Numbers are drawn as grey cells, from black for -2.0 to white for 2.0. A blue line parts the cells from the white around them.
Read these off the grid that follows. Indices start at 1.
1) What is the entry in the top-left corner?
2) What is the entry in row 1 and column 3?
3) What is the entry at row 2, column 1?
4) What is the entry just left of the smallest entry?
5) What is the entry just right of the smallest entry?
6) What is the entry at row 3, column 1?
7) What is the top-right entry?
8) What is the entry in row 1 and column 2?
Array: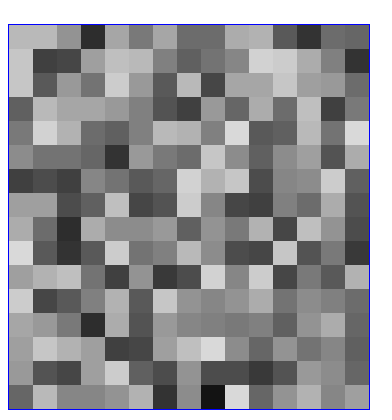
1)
0.9
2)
0.3
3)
1.1
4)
0.2
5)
1.4
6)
1.1
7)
-0.4
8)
0.9

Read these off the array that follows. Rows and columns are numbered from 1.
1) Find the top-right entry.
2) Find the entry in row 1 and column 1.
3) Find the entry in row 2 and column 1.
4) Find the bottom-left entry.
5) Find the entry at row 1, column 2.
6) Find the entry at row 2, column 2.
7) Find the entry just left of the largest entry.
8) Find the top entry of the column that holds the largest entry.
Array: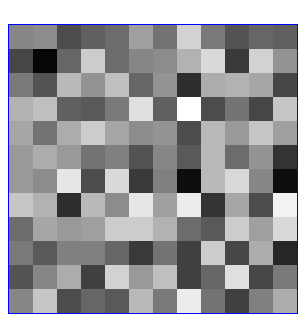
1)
-0.5
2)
0.1
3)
-0.9
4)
0.1
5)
0.2
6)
-1.9
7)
-0.5
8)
1.3

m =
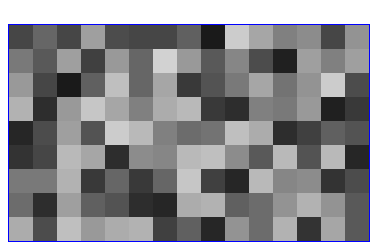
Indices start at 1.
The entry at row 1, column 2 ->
-0.4
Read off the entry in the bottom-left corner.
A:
0.7
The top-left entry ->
-0.9
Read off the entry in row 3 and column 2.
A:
-0.9
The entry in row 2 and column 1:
-0.1
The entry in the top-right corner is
0.3
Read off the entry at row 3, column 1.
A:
0.4
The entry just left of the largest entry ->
-0.4
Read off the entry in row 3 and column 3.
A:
-1.6
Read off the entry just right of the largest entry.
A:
0.4
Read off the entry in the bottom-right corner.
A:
-0.6

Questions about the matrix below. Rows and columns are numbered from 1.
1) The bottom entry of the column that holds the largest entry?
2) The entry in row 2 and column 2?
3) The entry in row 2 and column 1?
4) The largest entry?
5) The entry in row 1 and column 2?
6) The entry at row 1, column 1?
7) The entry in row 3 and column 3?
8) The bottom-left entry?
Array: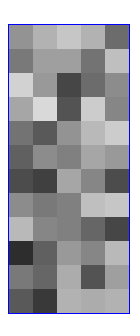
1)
-1.1
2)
0.5
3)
-0.1
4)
1.4
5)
0.8
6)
0.3
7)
-0.9
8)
-0.6

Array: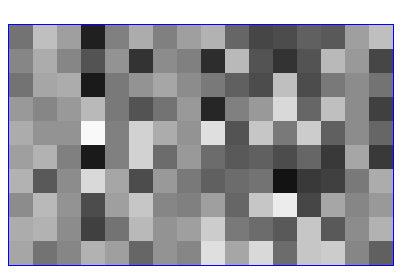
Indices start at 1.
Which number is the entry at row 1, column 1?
-0.2
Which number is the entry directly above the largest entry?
0.9
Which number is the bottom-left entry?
0.6
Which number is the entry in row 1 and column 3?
0.5
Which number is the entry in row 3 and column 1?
-0.2
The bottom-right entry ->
-0.5
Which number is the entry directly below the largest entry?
-1.6
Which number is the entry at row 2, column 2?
0.7
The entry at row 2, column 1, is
0.1
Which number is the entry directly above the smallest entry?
-0.8
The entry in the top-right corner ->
1.0
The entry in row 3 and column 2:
0.6
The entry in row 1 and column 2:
1.0
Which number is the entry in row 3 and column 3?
0.7
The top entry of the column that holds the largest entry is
-1.5
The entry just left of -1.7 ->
-0.2
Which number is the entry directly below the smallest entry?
1.7
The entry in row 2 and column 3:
0.1
